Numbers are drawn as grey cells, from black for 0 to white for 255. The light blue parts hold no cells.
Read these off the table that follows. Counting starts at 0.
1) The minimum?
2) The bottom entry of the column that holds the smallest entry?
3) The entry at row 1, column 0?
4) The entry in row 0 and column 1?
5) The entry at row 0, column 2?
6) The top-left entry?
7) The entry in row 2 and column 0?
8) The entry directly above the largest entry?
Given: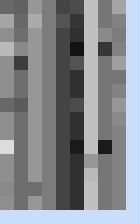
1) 19
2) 48
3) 165
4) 97
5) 151
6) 104
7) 143
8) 143

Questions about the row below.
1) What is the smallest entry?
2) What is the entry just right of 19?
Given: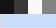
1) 19
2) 56

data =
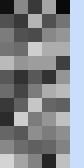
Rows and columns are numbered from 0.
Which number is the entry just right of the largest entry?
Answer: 165
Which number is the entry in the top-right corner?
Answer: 9
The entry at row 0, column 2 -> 57
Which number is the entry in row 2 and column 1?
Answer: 81
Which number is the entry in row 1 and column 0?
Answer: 81
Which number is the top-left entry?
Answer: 17
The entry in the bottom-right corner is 192
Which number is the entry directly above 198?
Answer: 124
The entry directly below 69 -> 96
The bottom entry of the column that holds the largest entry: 212
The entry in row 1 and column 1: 57
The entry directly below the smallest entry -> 116
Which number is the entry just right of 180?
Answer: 81
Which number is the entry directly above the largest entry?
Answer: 136
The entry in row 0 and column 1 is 136
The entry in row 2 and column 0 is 124

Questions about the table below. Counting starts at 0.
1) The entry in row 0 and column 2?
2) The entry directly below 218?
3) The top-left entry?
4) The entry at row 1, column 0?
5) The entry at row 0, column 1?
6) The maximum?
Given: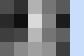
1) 178
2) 184
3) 77
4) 41
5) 48
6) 218

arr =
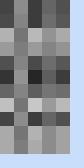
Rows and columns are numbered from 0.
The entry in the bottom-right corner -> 162
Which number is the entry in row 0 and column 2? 60
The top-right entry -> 80
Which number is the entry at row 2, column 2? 185
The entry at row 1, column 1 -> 132
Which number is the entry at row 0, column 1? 140
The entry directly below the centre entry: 94
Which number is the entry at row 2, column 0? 178
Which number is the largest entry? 199
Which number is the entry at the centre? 38
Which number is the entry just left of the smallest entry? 147
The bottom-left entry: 170
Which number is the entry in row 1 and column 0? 74

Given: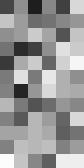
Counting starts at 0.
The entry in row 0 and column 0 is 70
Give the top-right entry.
216
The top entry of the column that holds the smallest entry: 30
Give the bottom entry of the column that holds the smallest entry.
135
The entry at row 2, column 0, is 143
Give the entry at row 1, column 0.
196
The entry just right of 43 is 64
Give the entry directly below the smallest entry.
108
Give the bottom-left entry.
252
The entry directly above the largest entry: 129
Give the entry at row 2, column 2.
203
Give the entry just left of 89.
129
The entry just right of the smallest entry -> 135
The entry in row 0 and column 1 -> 143
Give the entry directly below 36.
122
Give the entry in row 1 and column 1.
156

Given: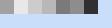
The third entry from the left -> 204
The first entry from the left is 161
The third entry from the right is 122

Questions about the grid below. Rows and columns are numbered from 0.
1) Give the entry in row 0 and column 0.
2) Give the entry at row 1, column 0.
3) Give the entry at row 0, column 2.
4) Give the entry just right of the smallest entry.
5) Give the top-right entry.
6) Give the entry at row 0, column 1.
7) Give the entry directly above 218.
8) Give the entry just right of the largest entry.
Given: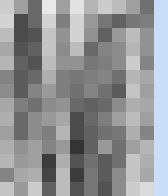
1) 204
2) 211
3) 105
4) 97
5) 113
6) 159
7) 167
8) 159

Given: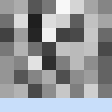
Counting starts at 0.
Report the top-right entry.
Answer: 133
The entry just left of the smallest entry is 220
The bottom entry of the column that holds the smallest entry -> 73
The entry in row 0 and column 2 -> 86
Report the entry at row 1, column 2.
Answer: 31
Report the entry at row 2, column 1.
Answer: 157
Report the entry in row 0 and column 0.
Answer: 157
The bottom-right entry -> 120
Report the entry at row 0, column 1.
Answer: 172
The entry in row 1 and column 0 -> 112
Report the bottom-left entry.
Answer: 165
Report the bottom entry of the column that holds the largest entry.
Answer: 199
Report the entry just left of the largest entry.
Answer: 120
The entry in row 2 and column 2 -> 37
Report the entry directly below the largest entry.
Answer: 207
